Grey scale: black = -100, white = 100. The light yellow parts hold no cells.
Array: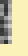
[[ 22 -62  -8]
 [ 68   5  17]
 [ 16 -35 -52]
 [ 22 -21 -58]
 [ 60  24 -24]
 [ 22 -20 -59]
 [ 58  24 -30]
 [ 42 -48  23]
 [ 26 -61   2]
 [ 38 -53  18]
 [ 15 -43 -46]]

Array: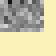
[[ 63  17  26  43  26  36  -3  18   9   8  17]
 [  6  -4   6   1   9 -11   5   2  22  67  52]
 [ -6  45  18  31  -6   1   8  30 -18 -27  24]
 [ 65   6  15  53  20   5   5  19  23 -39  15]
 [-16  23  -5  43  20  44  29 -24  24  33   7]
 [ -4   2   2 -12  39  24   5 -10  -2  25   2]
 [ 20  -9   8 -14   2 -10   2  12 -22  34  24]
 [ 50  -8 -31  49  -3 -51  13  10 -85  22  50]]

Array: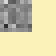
[[ -2  13   8  12  21  11  -3   7]
 [-26   0 -10 -21  49  27 -64  24]
 [ 24   4   6  13 -18  -3  38   1]
 [ 19   1  13   3 -16  -7  32  18]
 [ 26   4  18   3  -9  -7  43  24]
 [ 10  -4   3  25 -10   2  13  -3]
 [ -3   1   6   6  17  11 -17  10]
 [ 40  14  35  -1 -29 -21  69  25]]

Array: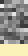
[[  2 -52  37  21  24  61 -36]
 [-32  11 -35 -30 -20 -16  39]
 [  9  15  -4 -30 -42 -34 -23]
 [ 64  51  33   1  31 -20  -2]
 [-54 -52 -24  12 -10  11  23]
 [-18 -47   9   3  -4  33 -15]
 [-44 -29 -20   7 -48   3  -8]
 [ 38 -33   2  79  28  11  41]
 [  3  27  10 -51 -32 -23 -39]
 [ -4   0 -13  22  43  22  90]
 [ 75  13  38  40  -3  -4 -55]]

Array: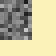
[[-25  39  -1   2  12 -48 -22 -50]
 [-45 -28 -25  10  -7  11  -6 -33]
 [ -2  56 -31 -31 -11 -59  12  20]
 [ 26 -42 -36   3 -18   9 -27 -45]
 [  6 -56  16  15   7 -37 -18  11]
 [ 18 -40 -42  -3   2 -49  -3   4]
 [-57 -74  -2  17   1 -38  -2   8]
 [ 12 -25  -8 -58 -42  17 -20 -43]
 [-16  28  -7 -29  -2  25   4  37]
 [  7 -79 -19 -24  11  -5 -10 -26]]

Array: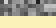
[[-27   0 -41 -28 -11  32  25 -36 -20   8   9 -21  22 -27]
 [ 29  30  37  -1 -17  15  17 -15 -15   6  19 -39 -19 -29]
 [ 51  48  49  -5  -8 -27 -37  -3  12 -26  26   0  -8 -16]
 [-10   6 -15  15 -76  29  14 -33  28  18  15 -27  63 -42]]

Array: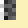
[[-16 -29 -82  80]
 [-40 -40 -11  77]
 [-11 -43 -65  96]
 [-56 -21 -23  54]
 [-20 -43 -66  97]]
